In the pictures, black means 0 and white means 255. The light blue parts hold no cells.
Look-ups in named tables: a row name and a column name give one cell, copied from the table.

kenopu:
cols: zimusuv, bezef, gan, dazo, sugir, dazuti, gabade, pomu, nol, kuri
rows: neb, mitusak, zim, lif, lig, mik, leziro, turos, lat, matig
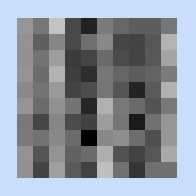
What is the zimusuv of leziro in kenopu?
120
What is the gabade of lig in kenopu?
85
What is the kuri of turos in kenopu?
150
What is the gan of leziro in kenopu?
134
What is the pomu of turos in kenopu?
110
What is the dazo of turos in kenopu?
107
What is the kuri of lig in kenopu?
177
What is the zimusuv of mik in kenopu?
149
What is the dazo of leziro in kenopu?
75
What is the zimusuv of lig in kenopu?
137
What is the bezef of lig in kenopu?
115
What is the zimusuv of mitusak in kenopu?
146
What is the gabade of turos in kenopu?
142
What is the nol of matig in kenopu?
111
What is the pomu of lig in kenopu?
35
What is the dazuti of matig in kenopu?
190
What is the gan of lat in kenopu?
147
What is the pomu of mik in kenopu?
106
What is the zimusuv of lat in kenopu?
146

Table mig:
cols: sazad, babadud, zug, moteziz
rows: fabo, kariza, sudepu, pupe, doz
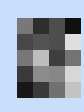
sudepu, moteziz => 115
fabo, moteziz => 16
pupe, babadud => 140
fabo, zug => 77
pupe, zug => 135
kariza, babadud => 83
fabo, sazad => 120
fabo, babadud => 46
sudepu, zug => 62
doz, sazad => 24
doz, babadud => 58
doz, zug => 113
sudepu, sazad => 119
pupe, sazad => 58
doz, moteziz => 195
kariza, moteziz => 223
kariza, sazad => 72
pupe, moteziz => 215
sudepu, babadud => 189

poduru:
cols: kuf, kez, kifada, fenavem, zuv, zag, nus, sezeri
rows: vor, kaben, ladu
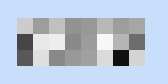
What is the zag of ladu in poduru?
218
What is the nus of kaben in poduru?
181
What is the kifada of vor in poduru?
192
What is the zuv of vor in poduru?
152
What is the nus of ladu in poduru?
16
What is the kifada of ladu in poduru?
137
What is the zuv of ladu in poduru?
160
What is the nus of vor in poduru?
157
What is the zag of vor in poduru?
184

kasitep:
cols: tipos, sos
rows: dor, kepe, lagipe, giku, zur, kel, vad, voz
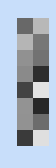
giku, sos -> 45
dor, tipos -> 104
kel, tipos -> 147
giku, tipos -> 138
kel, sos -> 40
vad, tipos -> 146
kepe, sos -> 119
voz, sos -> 223
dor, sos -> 184
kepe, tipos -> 181
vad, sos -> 108

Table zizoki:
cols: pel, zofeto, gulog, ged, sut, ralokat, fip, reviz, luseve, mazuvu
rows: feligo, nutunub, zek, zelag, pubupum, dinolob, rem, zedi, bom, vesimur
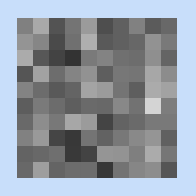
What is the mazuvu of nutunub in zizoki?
121
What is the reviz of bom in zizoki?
127
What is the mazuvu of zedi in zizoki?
96
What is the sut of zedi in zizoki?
116
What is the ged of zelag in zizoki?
132
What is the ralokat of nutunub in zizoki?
89
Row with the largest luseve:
dinolob

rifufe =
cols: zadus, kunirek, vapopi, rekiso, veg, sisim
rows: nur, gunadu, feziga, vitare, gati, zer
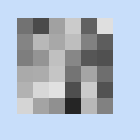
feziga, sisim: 80
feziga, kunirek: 148
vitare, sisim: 110
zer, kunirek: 164
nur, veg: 97
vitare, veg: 165
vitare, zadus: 170
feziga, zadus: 126
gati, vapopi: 225

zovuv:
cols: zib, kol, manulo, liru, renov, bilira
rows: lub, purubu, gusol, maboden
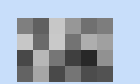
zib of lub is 127
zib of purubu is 199
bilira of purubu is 160
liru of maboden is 117
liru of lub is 151
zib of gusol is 72
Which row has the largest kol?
gusol

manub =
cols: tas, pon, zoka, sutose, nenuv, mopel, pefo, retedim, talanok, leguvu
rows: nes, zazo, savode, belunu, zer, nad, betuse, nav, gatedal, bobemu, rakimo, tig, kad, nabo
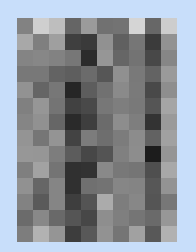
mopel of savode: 150
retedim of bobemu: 117
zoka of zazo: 159
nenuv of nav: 124
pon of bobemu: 162
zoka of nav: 148
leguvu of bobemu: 168

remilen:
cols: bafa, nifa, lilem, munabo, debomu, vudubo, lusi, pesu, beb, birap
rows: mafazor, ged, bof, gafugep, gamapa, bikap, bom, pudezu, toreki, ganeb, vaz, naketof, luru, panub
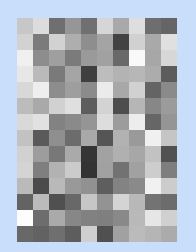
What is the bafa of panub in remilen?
104
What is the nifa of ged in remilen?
123
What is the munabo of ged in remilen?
174
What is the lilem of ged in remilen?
210
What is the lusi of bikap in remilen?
77
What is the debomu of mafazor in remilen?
112
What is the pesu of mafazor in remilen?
222
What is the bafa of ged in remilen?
210

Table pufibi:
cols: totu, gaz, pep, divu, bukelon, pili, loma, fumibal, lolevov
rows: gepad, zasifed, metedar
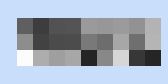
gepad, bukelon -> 154
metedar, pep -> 159
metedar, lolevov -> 37
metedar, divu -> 167
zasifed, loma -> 167
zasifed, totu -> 141
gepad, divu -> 84
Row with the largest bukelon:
gepad

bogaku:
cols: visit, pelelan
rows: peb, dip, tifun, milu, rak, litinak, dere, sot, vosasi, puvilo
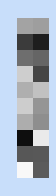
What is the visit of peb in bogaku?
163
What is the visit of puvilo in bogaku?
248
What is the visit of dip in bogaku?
59
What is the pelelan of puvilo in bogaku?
91
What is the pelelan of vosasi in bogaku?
88
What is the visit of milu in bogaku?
206
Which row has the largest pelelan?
sot

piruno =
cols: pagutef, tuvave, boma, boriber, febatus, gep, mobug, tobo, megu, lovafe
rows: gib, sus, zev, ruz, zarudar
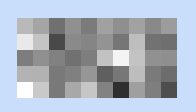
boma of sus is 73
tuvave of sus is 196
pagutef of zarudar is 254
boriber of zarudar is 168
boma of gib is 112
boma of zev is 129
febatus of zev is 126
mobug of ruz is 119
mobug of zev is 244
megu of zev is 145
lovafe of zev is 143
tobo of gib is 162
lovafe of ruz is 109
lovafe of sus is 111
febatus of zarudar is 198
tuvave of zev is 144
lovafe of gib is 156
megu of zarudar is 126
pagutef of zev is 125
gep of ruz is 95
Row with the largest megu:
zev

